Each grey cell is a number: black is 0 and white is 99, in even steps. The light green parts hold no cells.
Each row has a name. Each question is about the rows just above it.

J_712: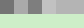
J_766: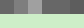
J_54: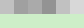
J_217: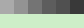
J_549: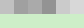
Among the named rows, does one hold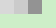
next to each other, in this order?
no
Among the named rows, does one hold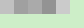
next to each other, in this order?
yes
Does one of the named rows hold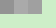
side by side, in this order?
no
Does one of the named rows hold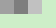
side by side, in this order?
no
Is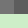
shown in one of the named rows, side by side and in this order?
yes
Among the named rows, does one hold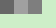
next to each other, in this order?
no

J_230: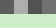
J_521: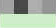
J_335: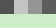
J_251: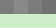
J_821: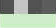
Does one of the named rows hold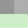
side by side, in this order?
no
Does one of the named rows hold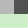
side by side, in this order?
no

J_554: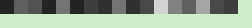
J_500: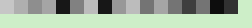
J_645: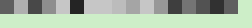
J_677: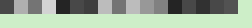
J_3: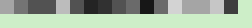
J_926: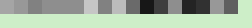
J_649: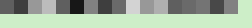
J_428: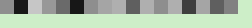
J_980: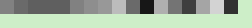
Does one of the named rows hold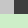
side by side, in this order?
yes
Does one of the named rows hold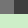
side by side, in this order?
yes
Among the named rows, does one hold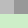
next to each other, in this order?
yes
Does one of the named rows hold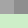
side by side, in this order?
no
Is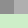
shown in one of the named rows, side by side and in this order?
yes

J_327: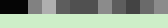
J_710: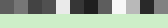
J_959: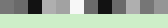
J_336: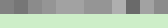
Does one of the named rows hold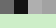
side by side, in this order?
yes
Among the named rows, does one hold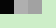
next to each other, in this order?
no

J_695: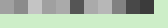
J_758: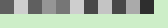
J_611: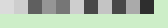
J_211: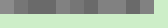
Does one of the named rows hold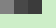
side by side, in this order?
yes
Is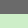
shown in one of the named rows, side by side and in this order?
yes
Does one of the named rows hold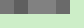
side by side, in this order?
no
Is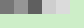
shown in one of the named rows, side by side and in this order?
no
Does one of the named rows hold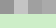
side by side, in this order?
no
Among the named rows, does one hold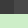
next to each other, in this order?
no

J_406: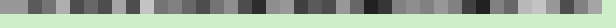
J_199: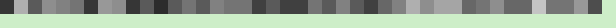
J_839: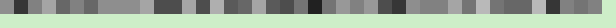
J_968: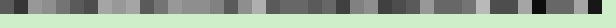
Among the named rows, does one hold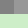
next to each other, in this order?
yes
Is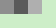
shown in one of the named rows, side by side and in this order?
no
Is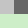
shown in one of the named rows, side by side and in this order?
no
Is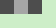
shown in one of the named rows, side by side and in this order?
yes
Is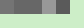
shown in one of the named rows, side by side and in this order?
no
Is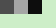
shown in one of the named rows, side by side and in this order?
yes
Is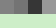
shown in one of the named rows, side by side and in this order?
yes

